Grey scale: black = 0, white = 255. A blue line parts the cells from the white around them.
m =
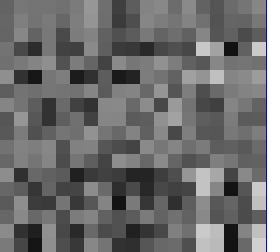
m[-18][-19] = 99
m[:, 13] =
[138, 131, 97, 71, 97, 160, 126, 115, 118, 127, 111, 82, 150, 69, 94, 98, 112, 79]
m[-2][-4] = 189
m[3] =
[115, 73, 44, 120, 66, 64, 138, 95, 59, 56, 41, 71, 80, 71, 200, 162, 17, 97, 202]
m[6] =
[94, 115, 111, 118, 116, 114, 133, 91, 129, 132, 104, 149, 85, 126, 78, 106, 123, 131, 135]
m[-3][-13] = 132
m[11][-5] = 92
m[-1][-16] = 143
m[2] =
[101, 135, 99, 120, 74, 124, 131, 97, 80, 92, 121, 100, 110, 97, 134, 85, 97, 75, 93]
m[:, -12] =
[111, 110, 97, 95, 67, 93, 91, 136, 134, 117, 86, 68, 65, 106, 132, 97, 75, 116]
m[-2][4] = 72
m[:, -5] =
[98, 113, 134, 200, 87, 148, 78, 71, 94, 87, 123, 92, 195, 195, 141, 137, 202, 193]
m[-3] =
[103, 137, 104, 120, 76, 124, 132, 97, 81, 92, 123, 99, 113, 98, 137, 84, 96, 75, 94]
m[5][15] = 192
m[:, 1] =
[119, 127, 135, 73, 121, 50, 115, 116, 150, 124, 130, 129, 48, 93, 142, 137, 49, 70]
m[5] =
[143, 50, 23, 118, 126, 28, 49, 93, 26, 35, 125, 115, 98, 160, 148, 192, 133, 138, 156]
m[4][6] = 101
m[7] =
[133, 116, 93, 50, 106, 65, 50, 136, 137, 105, 140, 72, 154, 115, 71, 64, 133, 119, 99]
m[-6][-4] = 167
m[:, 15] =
[85, 83, 85, 162, 135, 192, 106, 64, 89, 86, 93, 127, 167, 134, 88, 84, 189, 186]
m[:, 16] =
[107, 101, 97, 17, 114, 133, 123, 133, 124, 120, 96, 118, 68, 19, 101, 96, 20, 19]
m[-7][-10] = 131
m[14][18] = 192
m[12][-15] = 91
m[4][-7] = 125
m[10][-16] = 135
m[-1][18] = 209
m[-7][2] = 117
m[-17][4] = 103
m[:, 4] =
[113, 103, 74, 66, 82, 126, 116, 106, 95, 117, 80, 76, 91, 67, 117, 76, 72, 78]
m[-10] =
[86, 150, 87, 50, 95, 112, 66, 134, 133, 91, 94, 145, 162, 118, 94, 89, 124, 91, 92]

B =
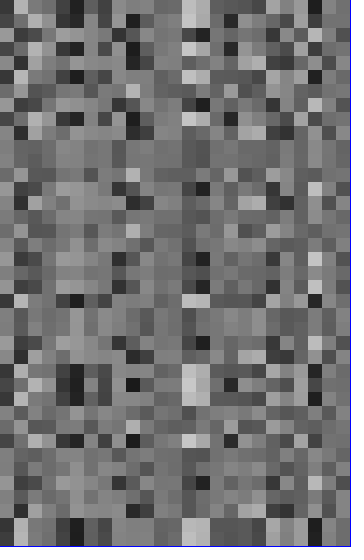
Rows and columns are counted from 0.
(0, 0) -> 56
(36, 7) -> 134
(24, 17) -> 114
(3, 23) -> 109
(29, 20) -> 86
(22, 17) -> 125
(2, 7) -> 121
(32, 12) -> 110
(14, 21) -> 97
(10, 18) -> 105
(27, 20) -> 79
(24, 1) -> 62
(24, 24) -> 81
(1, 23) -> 114
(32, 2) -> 94
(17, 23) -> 94
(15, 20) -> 125
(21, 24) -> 110
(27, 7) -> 69
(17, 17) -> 130
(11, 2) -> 92
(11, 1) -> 101
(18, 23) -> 129
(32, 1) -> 100
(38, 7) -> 74
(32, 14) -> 83
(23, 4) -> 118
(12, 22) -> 91
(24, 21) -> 97
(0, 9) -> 126
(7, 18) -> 106
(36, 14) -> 107
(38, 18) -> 73
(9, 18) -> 172
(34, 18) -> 108
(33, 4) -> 118
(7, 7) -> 120
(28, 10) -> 129
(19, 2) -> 89
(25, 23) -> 78

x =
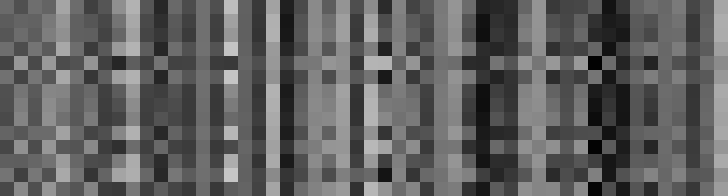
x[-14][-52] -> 106
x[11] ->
[95, 94, 102, 114, 156, 103, 76, 74, 124, 172, 77, 44, 96, 67, 112, 67, 173, 98, 52, 170, 26, 79, 139, 106, 157, 63, 154, 64, 128, 82, 77, 122, 149, 94, 20, 45, 44, 113, 147, 71, 70, 86, 64, 22, 37, 93, 91, 106, 116, 61, 97, 170]
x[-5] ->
[100, 87, 107, 107, 162, 104, 68, 79, 135, 177, 81, 40, 99, 71, 113, 74, 183, 95, 53, 166, 29, 79, 138, 96, 153, 69, 146, 52, 129, 76, 83, 121, 150, 102, 26, 40, 43, 108, 147, 62, 70, 77, 78, 18, 46, 96, 102, 103, 119, 65, 93, 167]
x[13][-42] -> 63
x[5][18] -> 66
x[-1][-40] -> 69
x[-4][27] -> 164
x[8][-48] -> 112
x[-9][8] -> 159
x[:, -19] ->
[108, 85, 76, 117, 43, 122, 70, 62, 56, 102, 48, 94, 129, 50]
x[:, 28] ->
[131, 126, 124, 131, 98, 131, 124, 118, 113, 129, 103, 128, 132, 108]
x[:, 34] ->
[34, 17, 15, 44, 41, 53, 15, 14, 20, 26, 30, 20, 63, 23]
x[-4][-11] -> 145
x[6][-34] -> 53
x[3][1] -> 77
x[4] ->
[67, 151, 73, 153, 76, 82, 148, 64, 38, 94, 64, 116, 66, 67, 104, 59, 57, 101, 79, 152, 64, 118, 120, 149, 143, 54, 180, 179, 98, 149, 61, 112, 109, 43, 41, 116, 85, 149, 118, 152, 95, 153, 2, 109, 36, 83, 35, 105, 81, 62, 113, 139]
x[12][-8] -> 82
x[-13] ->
[92, 100, 98, 121, 150, 96, 86, 72, 116, 168, 73, 47, 90, 65, 112, 64, 161, 96, 54, 176, 22, 84, 138, 111, 159, 59, 164, 77, 126, 90, 75, 123, 146, 85, 17, 49, 41, 119, 148, 80, 71, 96, 49, 27, 32, 90, 82, 106, 114, 56, 96, 173]
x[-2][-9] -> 23
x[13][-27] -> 49
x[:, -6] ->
[111, 82, 72, 118, 35, 126, 65, 57, 49, 102, 38, 91, 132, 42]
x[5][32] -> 147
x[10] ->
[71, 145, 76, 151, 89, 84, 137, 61, 48, 108, 63, 104, 65, 60, 106, 57, 74, 102, 73, 161, 53, 113, 125, 149, 150, 53, 184, 164, 103, 141, 58, 116, 118, 48, 30, 105, 75, 145, 127, 144, 90, 145, 3, 92, 28, 85, 38, 108, 85, 59, 110, 150]
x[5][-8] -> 72
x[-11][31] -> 117
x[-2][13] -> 92
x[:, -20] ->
[149, 146, 143, 150, 109, 147, 140, 136, 133, 150, 118, 149, 141, 124]
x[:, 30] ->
[88, 75, 69, 96, 61, 100, 65, 62, 60, 83, 58, 77, 105, 59]
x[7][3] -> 140
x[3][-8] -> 62
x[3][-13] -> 48
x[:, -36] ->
[189, 161, 151, 196, 57, 197, 138, 123, 106, 183, 74, 173, 198, 92]
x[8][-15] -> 139

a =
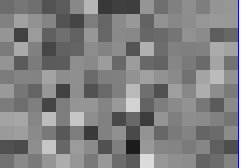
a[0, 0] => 109
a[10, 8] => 127
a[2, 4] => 111
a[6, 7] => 105
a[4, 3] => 91
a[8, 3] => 188
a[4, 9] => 156
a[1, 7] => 102
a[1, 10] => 99
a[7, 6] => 149
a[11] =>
[114, 138, 122, 149, 173, 150, 121, 153, 108, 91, 219, 151, 143, 141, 99, 108, 130]
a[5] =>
[124, 132, 131, 163, 141, 143, 107, 127, 128, 146, 160, 146, 138, 114, 164, 187, 146]
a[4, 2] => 123
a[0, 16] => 150
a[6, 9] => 185
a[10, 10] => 153
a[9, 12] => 122
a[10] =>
[80, 76, 142, 198, 103, 155, 139, 81, 127, 28, 153, 134, 132, 123, 134, 95, 78]
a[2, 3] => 96
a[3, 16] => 162
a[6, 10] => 111
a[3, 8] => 141
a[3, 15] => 171
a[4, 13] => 122
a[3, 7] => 131
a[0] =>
[109, 118, 111, 83, 92, 136, 181, 56, 63, 62, 149, 111, 128, 142, 126, 148, 150]
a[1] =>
[129, 161, 146, 132, 83, 69, 125, 102, 138, 152, 99, 146, 135, 141, 150, 153, 152]
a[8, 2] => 134
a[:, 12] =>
[128, 135, 117, 129, 134, 138, 159, 138, 127, 122, 132, 143]
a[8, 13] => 141
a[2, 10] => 103
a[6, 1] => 118
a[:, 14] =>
[126, 150, 139, 129, 106, 164, 173, 119, 139, 101, 134, 99]
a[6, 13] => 136

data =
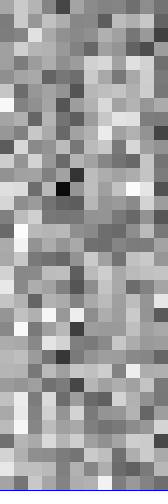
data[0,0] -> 167
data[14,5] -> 93
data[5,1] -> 164
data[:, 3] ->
[132, 193, 169, 178, 173, 100, 163, 165, 180, 170, 147, 152, 128, 185, 114, 120, 180, 172, 113, 188, 162, 178, 246, 159, 228, 116, 186, 113, 218, 209, 188, 218, 141, 185, 166]
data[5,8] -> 120
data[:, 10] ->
[141, 199, 153, 77, 210, 206, 205, 150, 125, 147, 158, 197, 196, 229, 211, 147, 186, 124, 201, 192, 130, 149, 148, 160, 154, 134, 173, 195, 145, 102, 151, 203, 203, 122, 131]
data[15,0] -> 128
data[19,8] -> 168
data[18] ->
[168, 200, 121, 113, 103, 147, 202, 161, 114, 193, 201, 150]
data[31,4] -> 180
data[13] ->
[223, 220, 109, 185, 11, 149, 190, 159, 194, 251, 229, 82]
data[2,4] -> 145
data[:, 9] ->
[111, 175, 118, 98, 224, 168, 176, 179, 224, 177, 215, 104, 173, 251, 138, 104, 141, 123, 193, 186, 108, 189, 202, 191, 172, 137, 238, 161, 177, 179, 140, 206, 174, 96, 153]
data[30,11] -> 212
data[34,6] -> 177
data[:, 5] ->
[164, 135, 137, 130, 156, 110, 84, 157, 94, 162, 119, 180, 51, 149, 93, 119, 143, 169, 147, 94, 85, 131, 238, 62, 127, 122, 198, 70, 157, 211, 169, 206, 116, 177, 173]
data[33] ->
[231, 191, 191, 185, 128, 177, 134, 174, 107, 96, 122, 183]
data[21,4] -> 171
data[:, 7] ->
[131, 93, 176, 160, 215, 168, 190, 217, 199, 235, 200, 134, 173, 159, 149, 148, 110, 110, 161, 206, 195, 186, 173, 154, 138, 158, 205, 161, 96, 148, 115, 144, 190, 174, 242]
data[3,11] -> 157
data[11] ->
[205, 148, 211, 152, 106, 180, 162, 134, 115, 104, 197, 116]
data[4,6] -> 209
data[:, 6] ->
[139, 136, 144, 103, 209, 202, 183, 178, 156, 177, 187, 162, 188, 190, 183, 147, 137, 112, 202, 186, 141, 169, 141, 157, 122, 148, 192, 182, 106, 122, 127, 159, 202, 134, 177]
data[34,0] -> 164
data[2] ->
[125, 133, 225, 169, 145, 137, 144, 176, 161, 118, 153, 64]
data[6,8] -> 195
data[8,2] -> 102
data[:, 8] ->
[132, 188, 161, 148, 162, 120, 195, 162, 228, 161, 121, 115, 162, 194, 154, 121, 106, 133, 114, 168, 168, 159, 158, 154, 199, 157, 130, 174, 211, 150, 121, 164, 112, 107, 126]
